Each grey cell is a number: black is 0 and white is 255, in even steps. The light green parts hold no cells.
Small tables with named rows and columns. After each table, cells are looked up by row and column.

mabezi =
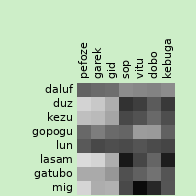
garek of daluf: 106
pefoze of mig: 213
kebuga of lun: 69
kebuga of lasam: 29
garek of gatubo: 170
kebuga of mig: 85
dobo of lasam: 101
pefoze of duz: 211
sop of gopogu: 101
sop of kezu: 72
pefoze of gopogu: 104
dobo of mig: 39
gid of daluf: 110

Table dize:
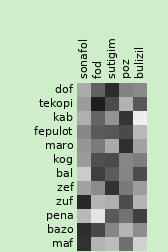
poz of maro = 47
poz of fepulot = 74
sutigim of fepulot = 86
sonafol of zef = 162
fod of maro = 123
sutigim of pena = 89
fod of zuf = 181
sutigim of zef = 50

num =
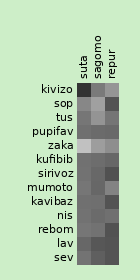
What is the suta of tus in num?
118
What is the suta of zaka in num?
193
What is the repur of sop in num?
83
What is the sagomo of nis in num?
107
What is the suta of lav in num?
103
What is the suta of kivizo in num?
51
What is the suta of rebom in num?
118
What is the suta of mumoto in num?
118
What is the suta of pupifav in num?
112
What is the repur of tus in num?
117
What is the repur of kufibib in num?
103
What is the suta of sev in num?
115
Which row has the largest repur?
kivizo

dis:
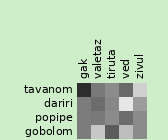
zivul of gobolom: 139
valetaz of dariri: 108
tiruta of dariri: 135
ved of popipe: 109
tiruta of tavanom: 139
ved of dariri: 231
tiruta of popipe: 139

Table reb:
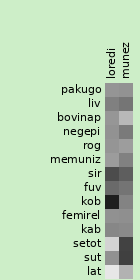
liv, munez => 117
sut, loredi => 145
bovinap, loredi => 150
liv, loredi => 128
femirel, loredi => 145
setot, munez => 66
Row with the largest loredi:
lat

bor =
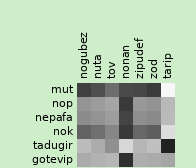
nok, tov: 134
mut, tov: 109
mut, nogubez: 64
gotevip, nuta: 178
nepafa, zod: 138
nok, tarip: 221
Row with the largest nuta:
gotevip

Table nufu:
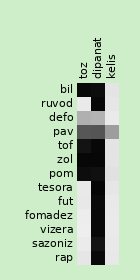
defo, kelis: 234
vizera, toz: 238
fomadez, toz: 237
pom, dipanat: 16
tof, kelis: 228
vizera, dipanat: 9
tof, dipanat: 8
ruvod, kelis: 230
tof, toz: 19
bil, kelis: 228
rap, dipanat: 9
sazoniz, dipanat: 20
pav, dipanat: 85
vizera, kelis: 234
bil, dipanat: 13
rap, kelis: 232
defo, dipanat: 179
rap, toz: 230
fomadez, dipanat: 9

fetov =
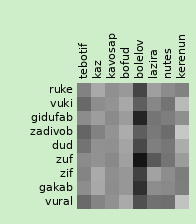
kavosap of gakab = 141
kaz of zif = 170
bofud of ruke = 153
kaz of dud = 145
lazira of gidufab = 117
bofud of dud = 164
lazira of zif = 162
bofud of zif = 151
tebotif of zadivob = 101
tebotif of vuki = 105
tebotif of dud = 115
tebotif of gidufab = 140
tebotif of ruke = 130

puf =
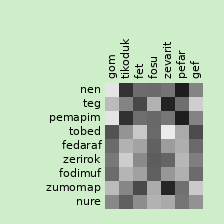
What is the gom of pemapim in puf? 228
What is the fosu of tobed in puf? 105
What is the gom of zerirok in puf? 120
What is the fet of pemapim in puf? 110
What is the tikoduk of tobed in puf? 148
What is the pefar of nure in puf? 117
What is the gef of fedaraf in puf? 105

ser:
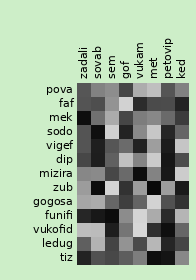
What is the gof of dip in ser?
193
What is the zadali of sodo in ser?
84
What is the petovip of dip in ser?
22
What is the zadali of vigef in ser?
84
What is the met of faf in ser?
75
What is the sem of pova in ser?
141

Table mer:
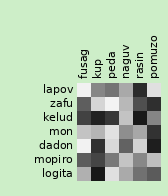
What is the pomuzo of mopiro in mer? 191
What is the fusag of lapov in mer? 241
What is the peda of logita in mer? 224
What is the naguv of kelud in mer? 195
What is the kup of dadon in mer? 49
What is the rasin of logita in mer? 113
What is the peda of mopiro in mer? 121
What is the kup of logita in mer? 24
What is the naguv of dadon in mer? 98
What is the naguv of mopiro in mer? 196
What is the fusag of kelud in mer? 66
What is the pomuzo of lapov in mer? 224
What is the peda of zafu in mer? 243
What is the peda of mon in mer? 226

